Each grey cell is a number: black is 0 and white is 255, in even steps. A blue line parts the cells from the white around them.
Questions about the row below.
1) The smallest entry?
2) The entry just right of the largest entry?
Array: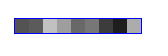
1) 30
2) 158

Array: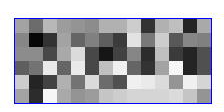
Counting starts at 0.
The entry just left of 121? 227
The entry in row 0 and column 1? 108
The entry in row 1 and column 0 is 134
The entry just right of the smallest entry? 51
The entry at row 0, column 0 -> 163
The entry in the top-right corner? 169
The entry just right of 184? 156
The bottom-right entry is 148
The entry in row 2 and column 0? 140
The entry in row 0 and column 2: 184
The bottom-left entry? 163
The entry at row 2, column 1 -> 140

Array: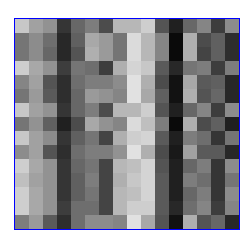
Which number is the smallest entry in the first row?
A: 32
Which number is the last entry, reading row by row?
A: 40
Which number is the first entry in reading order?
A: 199
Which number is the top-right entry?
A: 140
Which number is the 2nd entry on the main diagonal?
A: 140
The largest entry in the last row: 225
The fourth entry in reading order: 53
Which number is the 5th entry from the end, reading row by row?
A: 18
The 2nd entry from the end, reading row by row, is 103
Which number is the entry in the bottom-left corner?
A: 125
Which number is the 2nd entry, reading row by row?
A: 161
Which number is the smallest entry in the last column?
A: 32

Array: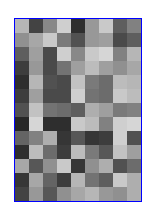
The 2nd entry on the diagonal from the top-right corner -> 74
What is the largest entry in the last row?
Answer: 182
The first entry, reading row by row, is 182
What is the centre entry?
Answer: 94
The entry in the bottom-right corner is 174
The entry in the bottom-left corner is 67
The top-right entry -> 129
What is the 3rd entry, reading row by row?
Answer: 136
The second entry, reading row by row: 67
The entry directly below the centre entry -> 201
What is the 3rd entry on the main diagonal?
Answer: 74
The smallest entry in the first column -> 39
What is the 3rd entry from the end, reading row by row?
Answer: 152
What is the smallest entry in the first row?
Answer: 46
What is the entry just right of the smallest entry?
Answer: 214
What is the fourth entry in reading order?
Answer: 207
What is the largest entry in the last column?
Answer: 214

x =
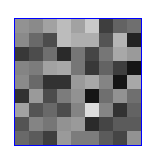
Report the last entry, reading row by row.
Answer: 146
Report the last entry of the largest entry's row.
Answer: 99
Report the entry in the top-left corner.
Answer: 146
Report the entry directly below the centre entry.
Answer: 146
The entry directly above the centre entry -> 118
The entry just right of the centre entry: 168
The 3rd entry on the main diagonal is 111
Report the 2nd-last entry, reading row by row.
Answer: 69
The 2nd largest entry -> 201
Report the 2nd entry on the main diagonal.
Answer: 105
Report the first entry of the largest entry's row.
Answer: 162
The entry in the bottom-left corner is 105
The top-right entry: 111
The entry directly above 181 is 99
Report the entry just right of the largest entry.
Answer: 132
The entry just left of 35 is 181
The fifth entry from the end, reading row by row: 124
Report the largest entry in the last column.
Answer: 168

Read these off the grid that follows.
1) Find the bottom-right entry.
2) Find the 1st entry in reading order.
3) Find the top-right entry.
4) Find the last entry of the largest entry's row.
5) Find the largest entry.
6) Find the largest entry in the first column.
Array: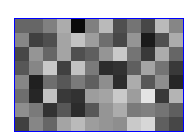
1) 71
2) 102
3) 134
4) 180
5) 228
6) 142

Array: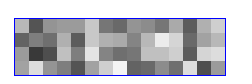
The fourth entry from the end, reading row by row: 111
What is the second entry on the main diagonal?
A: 126
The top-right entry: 207
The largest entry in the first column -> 184
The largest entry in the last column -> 221
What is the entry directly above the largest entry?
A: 111
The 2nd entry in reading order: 84
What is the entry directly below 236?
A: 192
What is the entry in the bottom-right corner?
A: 155
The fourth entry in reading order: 155
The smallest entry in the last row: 78
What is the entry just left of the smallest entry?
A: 155
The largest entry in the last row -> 244
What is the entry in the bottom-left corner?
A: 162
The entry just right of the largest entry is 99

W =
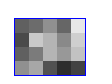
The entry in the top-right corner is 231
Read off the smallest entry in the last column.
66
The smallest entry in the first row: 96
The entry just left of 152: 180
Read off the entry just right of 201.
180
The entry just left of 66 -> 45

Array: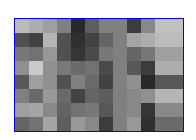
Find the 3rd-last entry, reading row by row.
47
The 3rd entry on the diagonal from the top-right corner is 120
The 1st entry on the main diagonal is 187
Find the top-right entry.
193
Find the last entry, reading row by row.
106
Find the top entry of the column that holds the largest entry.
173
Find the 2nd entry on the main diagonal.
66
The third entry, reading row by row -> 159
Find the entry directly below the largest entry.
159
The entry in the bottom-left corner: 100
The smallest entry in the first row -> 41
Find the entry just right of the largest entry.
144
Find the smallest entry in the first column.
81
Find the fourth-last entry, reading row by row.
152
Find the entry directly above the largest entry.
114
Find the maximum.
201
